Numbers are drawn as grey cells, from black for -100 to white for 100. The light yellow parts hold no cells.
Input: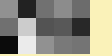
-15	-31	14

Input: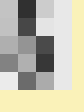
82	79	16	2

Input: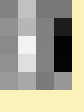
-7	1	90	13

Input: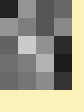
-19	-33	59	-13

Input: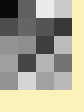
59	-34	11	25

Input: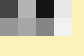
82	4

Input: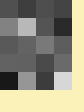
-47	-34	-22	-23
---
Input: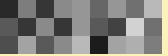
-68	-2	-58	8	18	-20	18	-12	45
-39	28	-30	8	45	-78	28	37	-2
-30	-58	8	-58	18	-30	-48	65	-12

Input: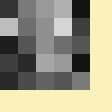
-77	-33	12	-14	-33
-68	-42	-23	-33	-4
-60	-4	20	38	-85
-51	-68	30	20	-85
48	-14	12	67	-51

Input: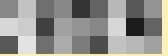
-31	78	-13	35	-3	-40	52	44	26
6	52	-13	6	-59	-22	44	-31	16
69	60	-50	26	16	6	69	-78	-22

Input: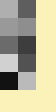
-86	46
-16	-52
20	11
37	-26
64	-36

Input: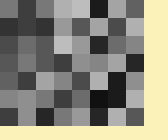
-60	-51	-60	20	-32	29	-41	38
-51	12	-70	-6	20	-70	38	-32
-41	-15	-32	48	20	-70	-15	4
-32	-6	-32	-51	12	4	29	-70
-24	-51	29	4	-41	38	-79	12
-6	-51	-6	38	48	-79	29	-24
4	12	-6	-51	-15	-87	-79	38

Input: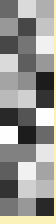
-69	-34	99
-61	63	46
-44	-8	89
-26	89	29
-18	71	37
-8	19	-69
1	1	81
19	-44	54
29	11	-78
46	63	-61
71	-26	19
99	-78	-18

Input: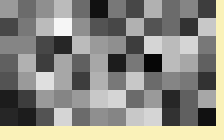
-78	-52	21	4	21	57	67	-16	21	-70	-25	31
-70	-78	-35	67	-16	12	4	57	67	-61	-25	-87
-44	-6	47	93	12	-35	-44	39	-35	-16	-61	57
-35	21	75	31	-52	39	-6	57	-16	4	-6	-61
-25	39	-52	31	-25	31	-78	-6	-95	47	31	-25
4	4	-44	-70	47	21	12	-52	67	47	67	-6
21	-16	12	47	-16	-87	-6	-44	39	-16	4	-52
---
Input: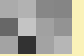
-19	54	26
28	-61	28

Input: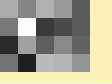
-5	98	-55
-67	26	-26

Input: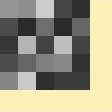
-40	-67	-14
-57	41	-48

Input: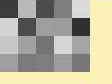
66	-41	24
57	27	-10

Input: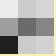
24	-16	4
-75	59	65

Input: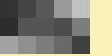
-65	-33	-34
28	12	-3
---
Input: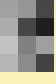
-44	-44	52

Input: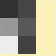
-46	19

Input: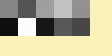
14	-31

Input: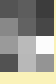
-53	-23	21

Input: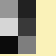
-74	68

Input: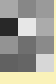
21	81	15

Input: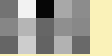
10	12	-22

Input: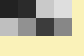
74	-53

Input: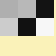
-85	-87
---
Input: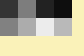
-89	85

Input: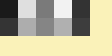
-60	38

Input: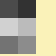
-61	64

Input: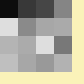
4	31	34	50

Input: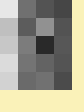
-45	14	-3	72

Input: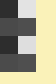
78	-42
